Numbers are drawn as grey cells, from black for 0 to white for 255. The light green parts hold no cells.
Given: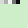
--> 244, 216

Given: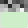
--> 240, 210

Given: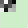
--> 249, 237

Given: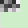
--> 246, 230

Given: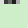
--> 222, 170

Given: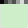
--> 216, 159

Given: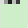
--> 221, 191

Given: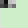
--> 204, 191

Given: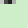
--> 200, 172
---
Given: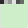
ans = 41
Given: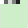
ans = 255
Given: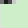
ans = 114
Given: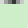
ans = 216
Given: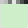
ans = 200
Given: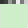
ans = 50
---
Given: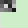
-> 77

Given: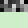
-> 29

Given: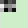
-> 99

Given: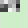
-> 182

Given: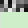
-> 30

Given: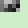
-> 126

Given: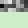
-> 168
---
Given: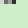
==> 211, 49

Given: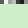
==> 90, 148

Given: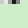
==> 203, 132

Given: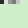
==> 41, 196

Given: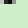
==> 198, 143

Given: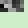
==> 144, 73
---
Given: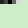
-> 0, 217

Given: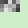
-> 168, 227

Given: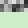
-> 71, 225

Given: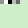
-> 6, 255

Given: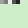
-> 238, 238

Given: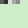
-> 222, 222

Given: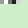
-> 116, 255

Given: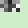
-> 61, 245
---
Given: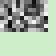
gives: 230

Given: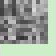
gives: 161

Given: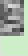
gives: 109

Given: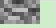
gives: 121

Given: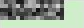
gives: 120

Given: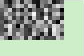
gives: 175

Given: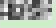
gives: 203

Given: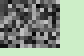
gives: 70
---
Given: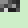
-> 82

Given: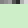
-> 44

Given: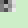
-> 41

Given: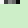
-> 133

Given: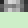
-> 176

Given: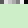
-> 130

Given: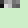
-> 175

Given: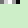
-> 253
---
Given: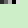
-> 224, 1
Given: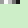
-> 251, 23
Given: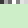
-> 255, 55
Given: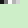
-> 249, 21
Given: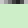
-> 200, 36
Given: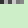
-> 202, 48
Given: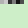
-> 203, 19
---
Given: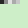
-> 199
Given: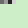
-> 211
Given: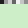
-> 142
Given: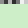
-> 201
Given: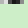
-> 140
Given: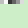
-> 220
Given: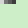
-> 60
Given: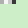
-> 56
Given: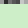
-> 168
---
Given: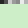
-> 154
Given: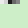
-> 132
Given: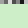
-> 132
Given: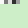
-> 157
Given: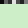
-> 76
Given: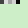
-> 167
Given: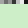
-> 148
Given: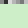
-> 153
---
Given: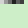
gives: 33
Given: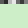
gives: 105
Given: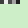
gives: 76
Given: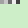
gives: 106
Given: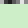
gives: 126
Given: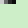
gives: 103
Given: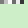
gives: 108
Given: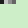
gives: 197
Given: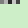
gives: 40
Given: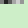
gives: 165
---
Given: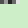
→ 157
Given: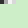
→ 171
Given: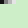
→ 128
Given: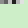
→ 98
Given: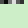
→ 11
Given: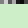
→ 210
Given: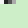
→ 35
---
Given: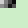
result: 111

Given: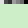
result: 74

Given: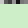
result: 89

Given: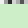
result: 155

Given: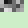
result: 223

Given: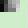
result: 77

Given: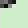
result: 9
